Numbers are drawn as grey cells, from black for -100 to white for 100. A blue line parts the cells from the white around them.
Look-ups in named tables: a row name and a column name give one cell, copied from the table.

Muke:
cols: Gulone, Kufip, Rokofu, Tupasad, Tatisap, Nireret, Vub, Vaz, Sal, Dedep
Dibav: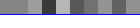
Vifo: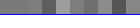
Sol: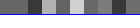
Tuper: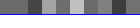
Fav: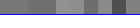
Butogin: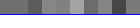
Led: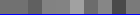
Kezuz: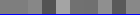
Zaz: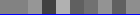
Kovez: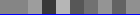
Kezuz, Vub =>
-12
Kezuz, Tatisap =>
29
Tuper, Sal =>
-52
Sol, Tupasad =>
40
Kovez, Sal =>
-22
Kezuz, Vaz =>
12
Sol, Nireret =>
63
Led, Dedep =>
-4
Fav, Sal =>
-38
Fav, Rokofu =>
-12
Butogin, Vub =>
-15
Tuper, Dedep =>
-11
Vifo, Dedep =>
5
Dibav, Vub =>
-11
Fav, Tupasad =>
-13
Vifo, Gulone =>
-4
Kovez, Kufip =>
4
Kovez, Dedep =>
13
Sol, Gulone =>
-20
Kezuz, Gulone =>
-1
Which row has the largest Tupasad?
Sol

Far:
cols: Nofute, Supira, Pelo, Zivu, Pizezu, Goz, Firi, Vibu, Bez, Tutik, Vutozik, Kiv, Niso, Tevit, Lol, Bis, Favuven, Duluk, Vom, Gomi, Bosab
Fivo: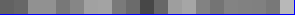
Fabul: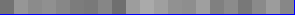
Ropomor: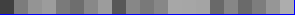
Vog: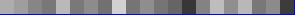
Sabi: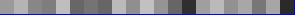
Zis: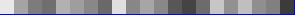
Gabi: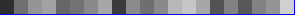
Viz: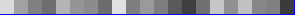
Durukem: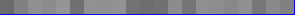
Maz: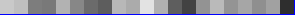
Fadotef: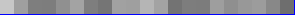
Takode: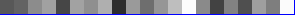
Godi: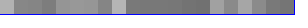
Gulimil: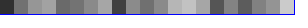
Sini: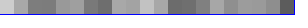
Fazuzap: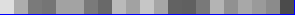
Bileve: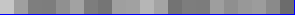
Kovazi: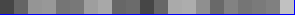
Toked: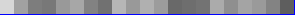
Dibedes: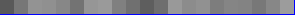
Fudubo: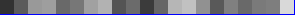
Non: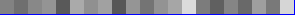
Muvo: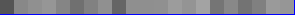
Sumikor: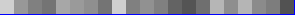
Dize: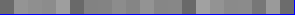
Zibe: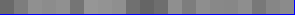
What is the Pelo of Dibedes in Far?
15
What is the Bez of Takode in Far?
-65
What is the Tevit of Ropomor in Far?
30
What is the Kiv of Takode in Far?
18
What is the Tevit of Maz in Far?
-48
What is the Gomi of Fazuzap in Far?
9
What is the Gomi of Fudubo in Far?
-1
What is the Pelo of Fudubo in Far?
20

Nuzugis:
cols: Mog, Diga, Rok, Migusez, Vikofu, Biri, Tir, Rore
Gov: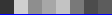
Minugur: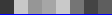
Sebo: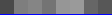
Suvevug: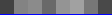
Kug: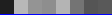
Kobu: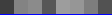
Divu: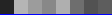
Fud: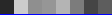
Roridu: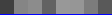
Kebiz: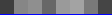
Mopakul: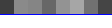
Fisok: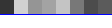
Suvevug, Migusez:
-18
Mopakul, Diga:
8
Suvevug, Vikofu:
16
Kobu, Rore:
-36
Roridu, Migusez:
-23
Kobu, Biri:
18
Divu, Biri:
-14
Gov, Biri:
-5
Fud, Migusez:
18
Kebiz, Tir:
-5
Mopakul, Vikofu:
15
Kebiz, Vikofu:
21
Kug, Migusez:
11
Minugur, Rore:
-26
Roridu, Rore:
-30
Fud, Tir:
-46

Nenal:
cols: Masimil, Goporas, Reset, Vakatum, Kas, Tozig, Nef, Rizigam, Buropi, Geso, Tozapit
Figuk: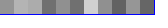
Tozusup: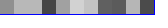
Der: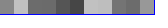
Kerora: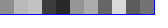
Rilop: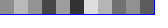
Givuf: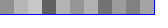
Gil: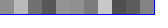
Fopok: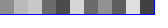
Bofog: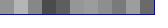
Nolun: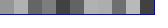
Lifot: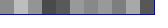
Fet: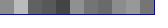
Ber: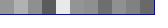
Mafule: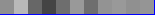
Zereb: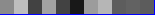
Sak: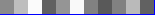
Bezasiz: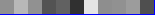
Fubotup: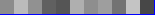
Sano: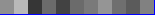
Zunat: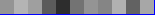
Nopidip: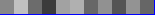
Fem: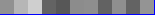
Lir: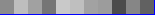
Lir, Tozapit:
-24
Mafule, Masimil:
12
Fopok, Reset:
57
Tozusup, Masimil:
13
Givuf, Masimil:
14
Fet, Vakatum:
-31
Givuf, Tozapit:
29
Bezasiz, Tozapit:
-38

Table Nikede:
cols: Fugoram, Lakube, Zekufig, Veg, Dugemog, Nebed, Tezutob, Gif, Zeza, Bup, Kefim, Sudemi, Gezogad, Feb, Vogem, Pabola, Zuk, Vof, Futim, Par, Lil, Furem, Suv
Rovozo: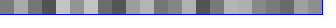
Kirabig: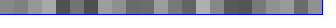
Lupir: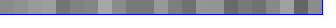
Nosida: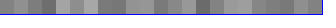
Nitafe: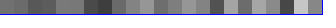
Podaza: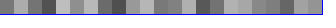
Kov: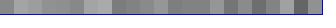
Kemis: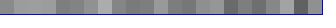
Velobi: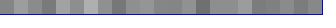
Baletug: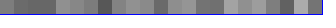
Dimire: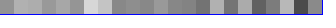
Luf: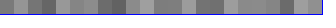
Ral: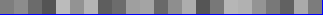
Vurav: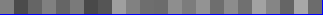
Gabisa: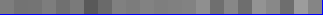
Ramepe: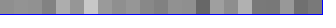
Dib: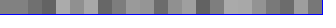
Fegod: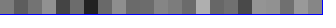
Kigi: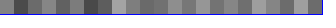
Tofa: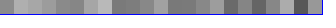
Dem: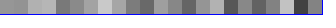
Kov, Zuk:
-8
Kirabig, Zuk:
-30
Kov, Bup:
2
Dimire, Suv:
8
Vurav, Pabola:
-14
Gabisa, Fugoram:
-2
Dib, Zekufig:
-12
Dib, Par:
-5
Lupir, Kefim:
-5
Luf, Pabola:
-12
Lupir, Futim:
-11
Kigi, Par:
4
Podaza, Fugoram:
-6
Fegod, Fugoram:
-3
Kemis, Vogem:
12
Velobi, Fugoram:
4
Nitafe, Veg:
-28
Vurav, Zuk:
10
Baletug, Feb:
17
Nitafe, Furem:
55
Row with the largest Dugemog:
Rovozo

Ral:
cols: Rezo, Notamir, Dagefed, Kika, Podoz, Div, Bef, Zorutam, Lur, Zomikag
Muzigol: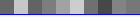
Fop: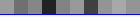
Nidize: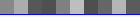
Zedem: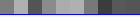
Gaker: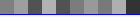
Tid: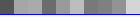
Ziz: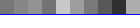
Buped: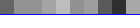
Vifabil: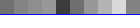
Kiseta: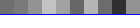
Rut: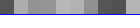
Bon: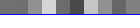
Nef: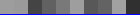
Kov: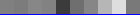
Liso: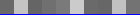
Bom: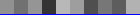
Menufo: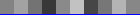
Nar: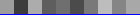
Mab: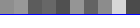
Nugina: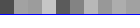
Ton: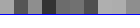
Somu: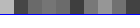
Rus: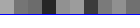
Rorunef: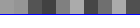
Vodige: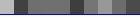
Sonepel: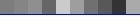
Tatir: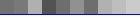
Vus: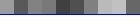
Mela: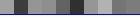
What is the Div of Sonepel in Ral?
24
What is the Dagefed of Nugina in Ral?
22
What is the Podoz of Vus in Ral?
-50
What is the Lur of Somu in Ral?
-11
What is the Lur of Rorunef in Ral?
34
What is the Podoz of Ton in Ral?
-15
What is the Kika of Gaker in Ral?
40
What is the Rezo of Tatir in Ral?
-11
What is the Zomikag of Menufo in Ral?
6
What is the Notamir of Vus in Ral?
-30
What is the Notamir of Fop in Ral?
-12
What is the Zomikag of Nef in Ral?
-62
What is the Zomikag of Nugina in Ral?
26
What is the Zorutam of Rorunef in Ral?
-13
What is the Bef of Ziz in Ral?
-5
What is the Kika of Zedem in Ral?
9
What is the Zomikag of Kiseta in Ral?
15
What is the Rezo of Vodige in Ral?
47
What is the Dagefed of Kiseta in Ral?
15
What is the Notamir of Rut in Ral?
36

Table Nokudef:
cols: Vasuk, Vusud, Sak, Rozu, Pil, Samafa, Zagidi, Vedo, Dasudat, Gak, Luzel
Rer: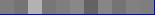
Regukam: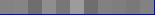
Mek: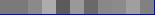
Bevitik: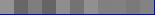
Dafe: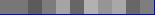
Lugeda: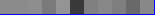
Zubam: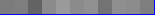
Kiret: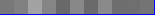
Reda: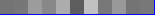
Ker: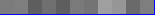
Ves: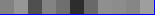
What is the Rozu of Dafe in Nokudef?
-3
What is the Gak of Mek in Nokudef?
25
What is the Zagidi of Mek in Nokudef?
-18
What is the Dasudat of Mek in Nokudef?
9
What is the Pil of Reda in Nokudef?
35
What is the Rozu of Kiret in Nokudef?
4
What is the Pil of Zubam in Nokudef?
21
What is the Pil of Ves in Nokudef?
-13
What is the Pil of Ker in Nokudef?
-26
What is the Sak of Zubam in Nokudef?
-22
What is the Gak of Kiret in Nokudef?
-13
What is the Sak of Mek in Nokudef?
8
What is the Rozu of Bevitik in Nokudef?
-21
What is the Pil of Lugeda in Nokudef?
16
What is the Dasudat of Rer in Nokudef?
-9
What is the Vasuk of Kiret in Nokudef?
-6
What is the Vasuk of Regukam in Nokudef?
3
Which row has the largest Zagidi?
Reda

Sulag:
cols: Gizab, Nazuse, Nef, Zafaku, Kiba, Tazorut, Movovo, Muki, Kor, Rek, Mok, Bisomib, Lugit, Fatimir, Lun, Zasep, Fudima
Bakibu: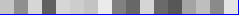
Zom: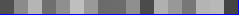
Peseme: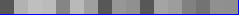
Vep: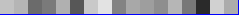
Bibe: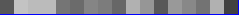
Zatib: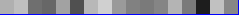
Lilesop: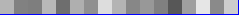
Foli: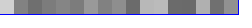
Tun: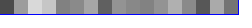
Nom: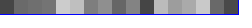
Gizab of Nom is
-45
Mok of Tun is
2
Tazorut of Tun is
8
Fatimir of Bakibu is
29
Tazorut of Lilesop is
37
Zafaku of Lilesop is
44
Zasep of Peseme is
13
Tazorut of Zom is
50
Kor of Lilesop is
41
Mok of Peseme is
-32
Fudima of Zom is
-47
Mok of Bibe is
18
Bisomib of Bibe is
-31
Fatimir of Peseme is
1
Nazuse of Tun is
22
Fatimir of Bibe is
7
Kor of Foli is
11
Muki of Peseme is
-32
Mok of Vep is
24
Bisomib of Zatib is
4
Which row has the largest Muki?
Bakibu

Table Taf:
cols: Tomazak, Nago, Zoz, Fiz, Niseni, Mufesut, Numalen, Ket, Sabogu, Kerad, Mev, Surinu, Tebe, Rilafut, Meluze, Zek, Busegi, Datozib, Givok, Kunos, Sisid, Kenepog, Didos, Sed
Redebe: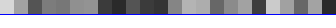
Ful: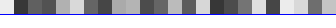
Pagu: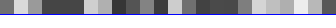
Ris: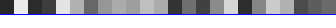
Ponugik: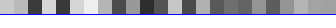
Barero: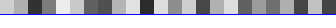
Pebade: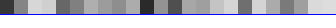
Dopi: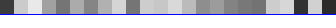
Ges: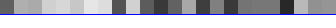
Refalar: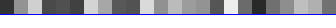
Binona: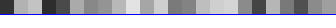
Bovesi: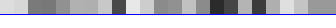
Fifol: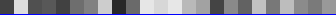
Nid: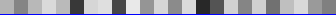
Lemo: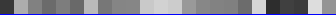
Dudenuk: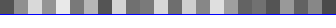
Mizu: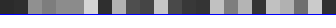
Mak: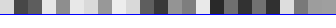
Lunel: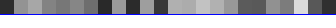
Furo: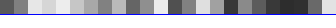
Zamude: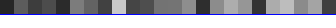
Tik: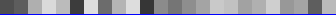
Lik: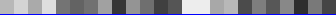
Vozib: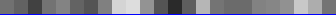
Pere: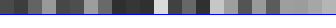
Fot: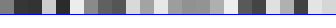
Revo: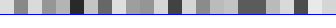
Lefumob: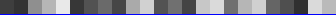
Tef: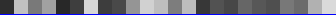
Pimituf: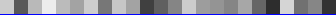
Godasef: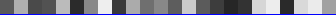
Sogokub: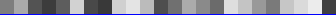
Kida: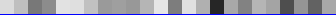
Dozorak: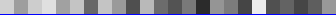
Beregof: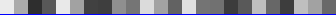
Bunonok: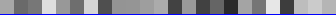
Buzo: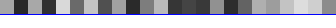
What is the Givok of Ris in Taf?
5
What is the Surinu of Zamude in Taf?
-10
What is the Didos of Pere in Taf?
30
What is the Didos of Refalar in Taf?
38
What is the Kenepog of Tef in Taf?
-16
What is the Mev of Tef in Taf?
64

